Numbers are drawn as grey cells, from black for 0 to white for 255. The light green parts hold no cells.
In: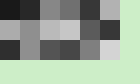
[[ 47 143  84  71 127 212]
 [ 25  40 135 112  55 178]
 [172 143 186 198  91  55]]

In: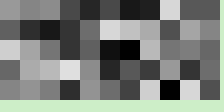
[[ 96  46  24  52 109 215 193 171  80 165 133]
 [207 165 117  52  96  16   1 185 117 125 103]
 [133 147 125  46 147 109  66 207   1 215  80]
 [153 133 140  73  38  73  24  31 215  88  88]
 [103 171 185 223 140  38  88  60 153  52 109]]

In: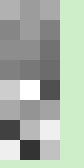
[[205 255  80]
 [128 120 108]
 [141 141 114]
 [134 156 128]
 [169 148 163]
 [177 156 169]
 [239  51 193]
 [ 65 185 239]]

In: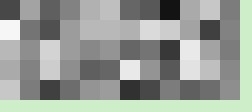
[[199 124  64 109 148 156  49  72 124  95 109 142]
 [246 116  80 156 184 184 177 218 205 163  64 130]
 [ 72 163  95 130 177 191 102  88  19 170 199 124]
 [170 130 205 142  95 102 233 148  88 226 191 136]
 [184 142 211 156 136 148 102 116  56 233 163 124]]

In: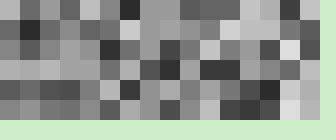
[[ 91 106  83  77 125 182  58 146 170 125 162 119  77  44 202 176]
 [106  44 106 138  99 112 202 154 162 146 125 208 189 189 119  91]
 [132 146 119 112 138  91 170 146  77 138 189  70  58  77 221 182]
 [132  91 132 162 146  50 112 154  70 119 195 125 154  77 221  83]
 [182 106 154  99 189 132  44 154 154  91  99  99 195 176  64 195]
 [176 170 182 162 162 112 176  83  50 162  58  58 162 132 106 189]]

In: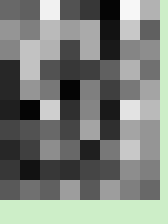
[[ 55  18  55  47  69  76 141 127]
 [ 39 194  82  55  63  96 178 112]
 [ 89 112  96 157  89 157 127 104]
 [ 69  82 104  69 164  47 164 149]
 [ 39 149 120   5 127  63 120 164]
 [ 39  63 141 104  31 120 200 149]
 [133 194 178  69 170  25 133 141]
 [149 127 186 157 170  18 200  96]
 [ 31   5 207  47 133  25 227 186]
 [104  96 241  82  55   5 247 178]]

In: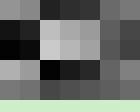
[[176 155   3  26  40 100 128]
 [148 136  34  46  52 106 120]
 [120 113  71  79  86  94 106]
 [ 19  34 190 169 155  94  71]
 [  3  11 202 182 162  86  65]]
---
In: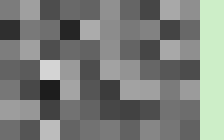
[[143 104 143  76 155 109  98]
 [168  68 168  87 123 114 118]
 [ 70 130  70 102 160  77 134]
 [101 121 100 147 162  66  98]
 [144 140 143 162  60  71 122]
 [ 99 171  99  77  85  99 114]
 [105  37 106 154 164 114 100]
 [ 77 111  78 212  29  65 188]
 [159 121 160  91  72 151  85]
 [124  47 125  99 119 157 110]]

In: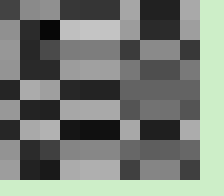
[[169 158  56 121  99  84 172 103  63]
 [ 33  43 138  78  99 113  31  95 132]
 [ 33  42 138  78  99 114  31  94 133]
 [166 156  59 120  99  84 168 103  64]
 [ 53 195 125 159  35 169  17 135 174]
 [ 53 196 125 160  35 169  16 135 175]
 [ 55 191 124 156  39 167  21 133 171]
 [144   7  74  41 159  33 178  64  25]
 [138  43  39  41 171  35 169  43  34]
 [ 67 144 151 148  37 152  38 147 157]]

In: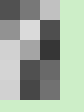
[[193  78  54 105 113]
 [120 218 165  80  71]
 [ 81 146 209 212 209]]

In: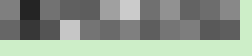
[[136  94]
 [109  89]
 [ 99 125]
 [145 117]
 [112  94]
 [203 127]
 [160 106]
 [ 93 116]
 [ 96 198]
 [114  84]
 [ 36  55]
 [127 102]]

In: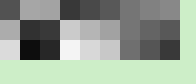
[[136  88  57]
 [129 100  85]
 [117 117 111]
 [ 88 162 200]
 [ 73 181 216]
 [ 56 203 244]
 [163  57  39]
 [166  49  13]
 [ 82 172 219]]

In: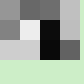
[[192 190  98]
 [110  12   9]
 [104 237 207]
 [150 130 206]]

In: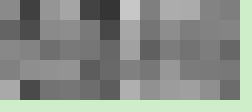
[[126 132 103 120 108]
 [131 130 125 122 143]
 [171 126 115 123 159]
 [172 141 124 151 156]
 [127 117  96 119 145]
 [199 167 161 128 175]
 [ 53  72 103 105  93]
 [ 67 121 118  93 109]
 [165 141 121 147 118]
 [149 138 111 145 115]
 [ 64  76 131 142  74]
 [138 100 136 129 169]]
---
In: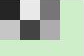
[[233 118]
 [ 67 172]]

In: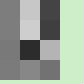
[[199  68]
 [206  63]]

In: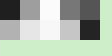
[[158 251]
 [230 247]]

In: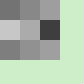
[[136 158]
 [171  62]]

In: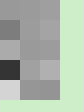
[[155 159]
 [156 164]]

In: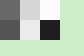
[[214 252]
 [235  30]]

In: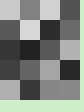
[[129 209]
 [215  45]]
